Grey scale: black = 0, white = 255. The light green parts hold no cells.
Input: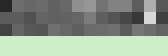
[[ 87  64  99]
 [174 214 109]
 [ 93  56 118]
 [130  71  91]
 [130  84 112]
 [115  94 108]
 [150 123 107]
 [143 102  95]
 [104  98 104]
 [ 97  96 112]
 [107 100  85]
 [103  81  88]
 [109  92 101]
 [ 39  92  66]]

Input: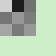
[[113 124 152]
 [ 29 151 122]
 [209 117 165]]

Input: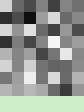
[[111 135  76 158 135 139 179 149]
 [132 106 152 133 231 104 106  59]
 [ 64 217  65 245 117  99 216 105]
 [130 157 105 132  69 115 117 169]
 [ 74  15 224  71 159 208 237 183]
 [103  76 148 125 133 133 158 163]
 [210  46 214  48 179 211 118 181]]

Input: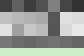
[[ 50 218 232 101]
 [ 69 224 216 108]
 [128  87  85 114]
 [ 81 169 186 109]
 [ 61 177 198 103]
 [ 97 184 160 109]
 [ 63 193 225 119]]

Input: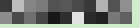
[[143  96]
 [ 82 120]
 [178  33]
 [ 57  43]
 [ 73 225]
 [ 87  46]
 [ 82  24]
 [123  70]
 [133 112]
 [189  74]
 [ 58 141]]

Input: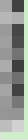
[[ 65 175  71  77 115  62 112  66 119 149 209]
 [167 182 154 159 151 172 141 164 153 150 189]]

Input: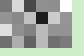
[[254 149 147 122]
 [142 204 148 112]
 [144  29 186 186]
 [ 72 192 129  99]
 [216 137 143 174]
 [119 148 223 111]]

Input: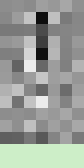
[[144 135 136 153 144 179 150 158 170 144 168 121]
 [167 122 133 132 130 128 166 108 131 167 145 163]
 [152 192 129 176 182 157 158 153 162 153 160 132]
 [159  13  75  62  16 103 197 101 235 161 139  88]
 [139 195 123 194 213 235 157 134 194 140 191 119]
 [144 156 121 154 129  99 135 193 114 144 143  97]
 [141 136 121 148 127 153 155 177 190 141 161  95]]

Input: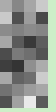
[[202  73 133  93  83 172 204 167  91]
 [166 156 139  57 111 143 110 156 233]
 [135  80 129  90 122  52  99 135 161]
 [172 201 139 167  76  62 168 114  80]]
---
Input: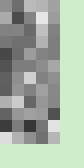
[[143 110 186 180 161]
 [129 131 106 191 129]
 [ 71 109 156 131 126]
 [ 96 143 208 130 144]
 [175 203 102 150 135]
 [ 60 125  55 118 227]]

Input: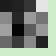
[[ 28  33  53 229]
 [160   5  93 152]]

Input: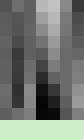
[[ 83 110  96 185 193 136  58]
 [ 93  84 101 139 171 117  81]
 [ 95  57  96  89 139 106 103]
 [ 97  57 113  42  98 107 126]
 [105  52 135   5  30  94 154]]

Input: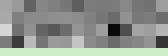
[[166 154  99 135 128 119  93 124 121 122 136 118 114 157]
 [214 114 146 100  87 108 148 133 158   9  78 165 158 180]]

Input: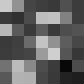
[[202 146  69  62  57  80  60]
 [183  90  58  92  58  78  83]
 [ 60  65  69 155 207  85  55]
 [ 88 178 176  71  57  34  30]]

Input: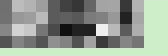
[[112 188 179 158  91  65  54 101 164 165  56 179]
 [134 210 199 118  74  15  33  32 239 185  91 174]]

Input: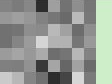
[[131 123 135  45 159 114 142 118]
 [113 116 142 139 185 161 108 142]
 [155 165 152 170 110 117 183 130]
 [202 183 132 112  44  69 214 122]]
